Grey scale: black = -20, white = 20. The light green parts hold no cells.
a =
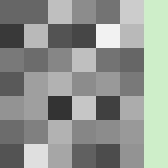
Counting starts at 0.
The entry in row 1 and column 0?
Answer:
-11
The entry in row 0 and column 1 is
-4
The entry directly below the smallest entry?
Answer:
8
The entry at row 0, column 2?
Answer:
10
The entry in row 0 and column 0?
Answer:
-4
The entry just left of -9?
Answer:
-7
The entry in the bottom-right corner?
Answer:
3
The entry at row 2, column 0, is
-1
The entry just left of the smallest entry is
5
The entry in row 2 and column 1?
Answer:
-3
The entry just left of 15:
-7
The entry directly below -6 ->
3
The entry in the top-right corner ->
12

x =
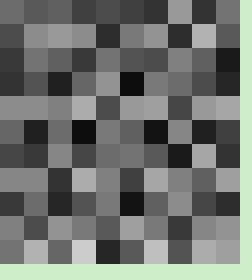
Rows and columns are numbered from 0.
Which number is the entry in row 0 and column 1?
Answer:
-6
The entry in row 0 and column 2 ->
-5
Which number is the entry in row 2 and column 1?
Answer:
-2
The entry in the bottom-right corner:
5
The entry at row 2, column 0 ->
-11
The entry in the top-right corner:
-2
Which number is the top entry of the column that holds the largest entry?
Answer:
-10
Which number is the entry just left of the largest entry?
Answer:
-4
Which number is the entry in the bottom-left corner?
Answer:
-2
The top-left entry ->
-3
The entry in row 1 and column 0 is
-8
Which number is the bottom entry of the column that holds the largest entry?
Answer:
12
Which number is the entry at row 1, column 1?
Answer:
2
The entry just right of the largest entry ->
-14

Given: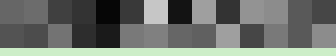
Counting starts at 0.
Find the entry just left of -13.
-2
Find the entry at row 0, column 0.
-4
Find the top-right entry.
-9
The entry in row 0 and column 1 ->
-3
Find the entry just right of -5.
5
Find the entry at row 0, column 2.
-10
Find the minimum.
-19
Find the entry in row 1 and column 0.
-7

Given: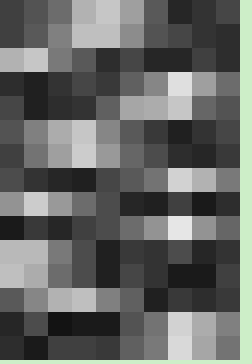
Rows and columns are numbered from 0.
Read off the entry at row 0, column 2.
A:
-3
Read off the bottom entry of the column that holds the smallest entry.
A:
-10
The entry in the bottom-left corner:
-13
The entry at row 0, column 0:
-10
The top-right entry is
-9
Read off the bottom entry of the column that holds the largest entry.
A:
14
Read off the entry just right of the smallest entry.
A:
-16
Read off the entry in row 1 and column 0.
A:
-10
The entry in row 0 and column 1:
-7
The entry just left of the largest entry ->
3
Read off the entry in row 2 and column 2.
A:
-1
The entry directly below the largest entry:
-8
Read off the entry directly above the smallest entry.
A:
8
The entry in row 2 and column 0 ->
8
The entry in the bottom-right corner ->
-2
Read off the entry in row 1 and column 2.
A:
0
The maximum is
16

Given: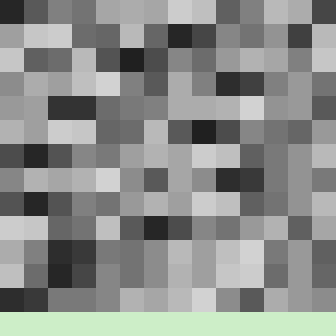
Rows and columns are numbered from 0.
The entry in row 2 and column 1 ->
-5
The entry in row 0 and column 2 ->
0
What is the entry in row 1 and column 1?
11
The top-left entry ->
-14
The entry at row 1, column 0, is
5
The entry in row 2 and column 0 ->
11
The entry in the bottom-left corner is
-13
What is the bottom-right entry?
2
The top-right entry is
-9
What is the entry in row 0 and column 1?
-6

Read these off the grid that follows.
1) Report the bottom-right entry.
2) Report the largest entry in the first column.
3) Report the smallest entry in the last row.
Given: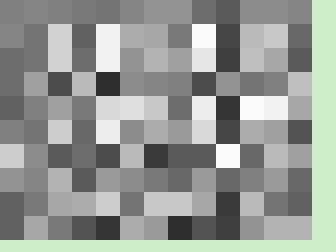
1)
8
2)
12
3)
-13

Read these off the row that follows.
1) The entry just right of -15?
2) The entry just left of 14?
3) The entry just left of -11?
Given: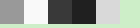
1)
14
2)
-15
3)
19
